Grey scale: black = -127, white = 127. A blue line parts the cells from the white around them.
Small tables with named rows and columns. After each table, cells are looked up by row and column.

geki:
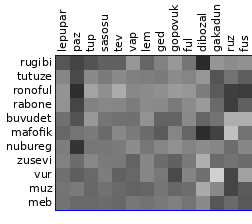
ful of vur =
4
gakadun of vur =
80
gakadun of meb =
-41
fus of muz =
-37
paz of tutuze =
-53
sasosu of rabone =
7
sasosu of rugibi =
-30
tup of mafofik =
-4
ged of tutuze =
-4
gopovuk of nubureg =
16
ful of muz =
-17
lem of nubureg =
-9
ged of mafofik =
-36
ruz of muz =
-58
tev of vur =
-30
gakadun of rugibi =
21
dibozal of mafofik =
-83
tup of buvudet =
24

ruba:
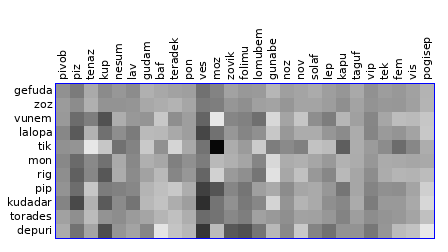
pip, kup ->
-3
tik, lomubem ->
75
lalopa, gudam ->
58
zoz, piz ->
12
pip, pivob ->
19
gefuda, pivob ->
17
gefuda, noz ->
31
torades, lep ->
23
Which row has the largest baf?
depuri

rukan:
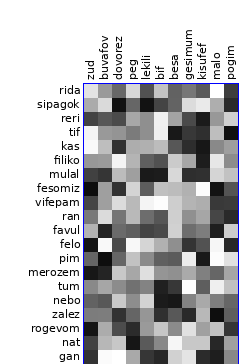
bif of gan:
-88
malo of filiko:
103
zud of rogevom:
-107
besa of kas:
-40
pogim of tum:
65
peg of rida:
88
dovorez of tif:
20
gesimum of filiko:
39
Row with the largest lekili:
vifepam

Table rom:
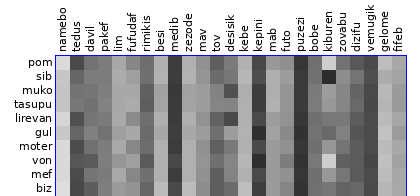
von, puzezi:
-76
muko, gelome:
56
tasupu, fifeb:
26
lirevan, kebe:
49
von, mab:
27
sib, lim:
44
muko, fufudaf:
40
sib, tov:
-19
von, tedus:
-41
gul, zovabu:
1
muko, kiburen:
29
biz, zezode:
60
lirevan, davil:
-10
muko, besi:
34
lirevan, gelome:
59
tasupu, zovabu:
6
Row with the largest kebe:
biz

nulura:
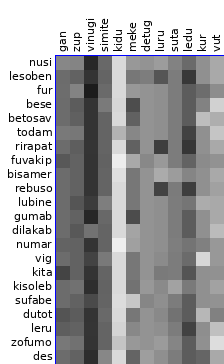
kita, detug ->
19
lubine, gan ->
-19
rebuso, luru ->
-61
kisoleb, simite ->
-28
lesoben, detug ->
-2
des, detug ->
30
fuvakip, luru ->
25
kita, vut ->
17
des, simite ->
7
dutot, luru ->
9
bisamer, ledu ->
5
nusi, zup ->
4
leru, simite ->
-27
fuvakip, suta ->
-3
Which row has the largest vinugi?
dilakab

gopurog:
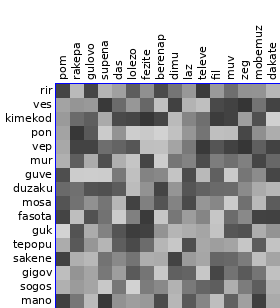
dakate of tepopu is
67
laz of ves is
51
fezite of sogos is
-3
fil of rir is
26
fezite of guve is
3
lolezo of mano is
30
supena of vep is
-17
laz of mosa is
-53
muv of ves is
-61
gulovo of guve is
77
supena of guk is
2
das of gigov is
30
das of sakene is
9
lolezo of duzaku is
60
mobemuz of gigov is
-10
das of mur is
47
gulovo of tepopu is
22
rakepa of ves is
21
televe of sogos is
-26

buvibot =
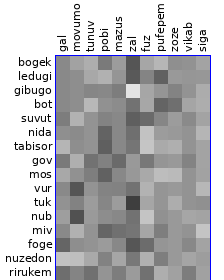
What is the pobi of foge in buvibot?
27
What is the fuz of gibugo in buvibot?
38
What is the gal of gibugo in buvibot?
9
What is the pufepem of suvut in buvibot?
6
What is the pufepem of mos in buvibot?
61
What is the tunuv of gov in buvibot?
-13
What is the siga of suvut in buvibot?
35
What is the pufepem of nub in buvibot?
17
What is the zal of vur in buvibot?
-13
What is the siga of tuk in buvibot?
16
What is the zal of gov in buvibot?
25
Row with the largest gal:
nuzedon

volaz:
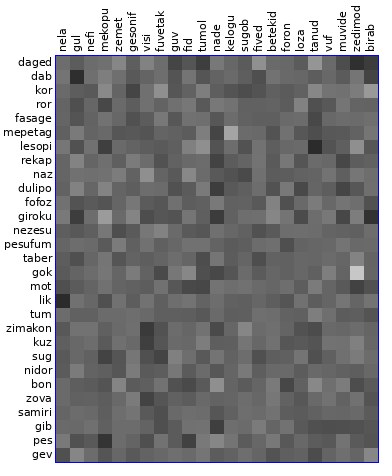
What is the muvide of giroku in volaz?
-56
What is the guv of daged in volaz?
-58
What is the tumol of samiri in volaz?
-19
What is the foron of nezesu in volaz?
-18
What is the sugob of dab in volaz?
-33
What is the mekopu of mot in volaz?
-14
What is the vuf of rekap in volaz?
-23
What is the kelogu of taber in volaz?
-35
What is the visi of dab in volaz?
-27
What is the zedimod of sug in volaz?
-4
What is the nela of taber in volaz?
-34
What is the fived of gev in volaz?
-26
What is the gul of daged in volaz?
-35
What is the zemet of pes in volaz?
-19

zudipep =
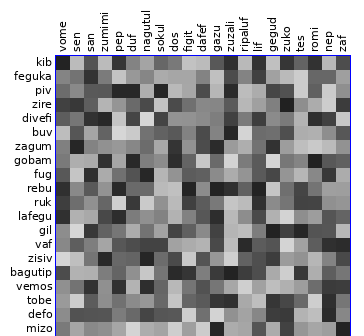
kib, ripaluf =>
57
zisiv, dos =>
-53
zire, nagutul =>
-53
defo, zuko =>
-69
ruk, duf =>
-70
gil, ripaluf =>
61
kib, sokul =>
-24

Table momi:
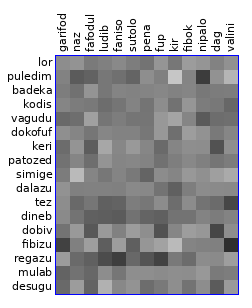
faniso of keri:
7
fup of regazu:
-61
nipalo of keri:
13
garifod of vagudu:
-22
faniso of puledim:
-15
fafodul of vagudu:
32
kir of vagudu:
36
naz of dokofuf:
5
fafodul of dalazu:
1
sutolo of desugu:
19
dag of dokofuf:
-6
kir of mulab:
14
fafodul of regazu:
-31
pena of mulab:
14
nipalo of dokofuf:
18
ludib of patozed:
20

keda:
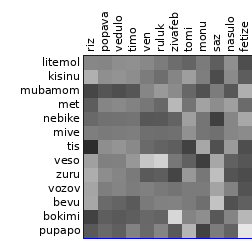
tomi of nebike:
31
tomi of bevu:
-4
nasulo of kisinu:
10
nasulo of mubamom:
-40
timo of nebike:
-11
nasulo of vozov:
2
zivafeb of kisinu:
5
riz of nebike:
-22

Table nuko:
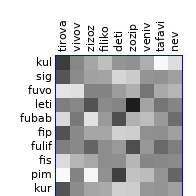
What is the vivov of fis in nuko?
54
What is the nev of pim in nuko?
-26
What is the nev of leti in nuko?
5
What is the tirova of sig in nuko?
-42
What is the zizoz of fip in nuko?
38
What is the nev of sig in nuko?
31
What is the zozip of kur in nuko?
77
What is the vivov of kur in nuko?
12
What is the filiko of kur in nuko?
42
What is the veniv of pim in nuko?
60
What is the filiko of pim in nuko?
17
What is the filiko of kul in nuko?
63
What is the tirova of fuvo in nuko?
100
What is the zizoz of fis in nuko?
40
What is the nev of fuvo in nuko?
54
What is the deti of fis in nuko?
15
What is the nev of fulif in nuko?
-1
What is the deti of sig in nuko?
86
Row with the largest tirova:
pim

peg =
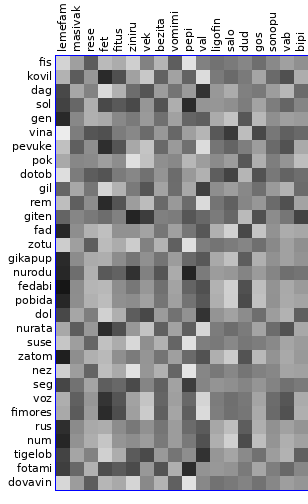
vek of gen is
26
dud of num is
-51
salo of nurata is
-18
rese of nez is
-27
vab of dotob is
-28
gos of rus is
47
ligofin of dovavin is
-13
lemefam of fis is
83
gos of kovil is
37

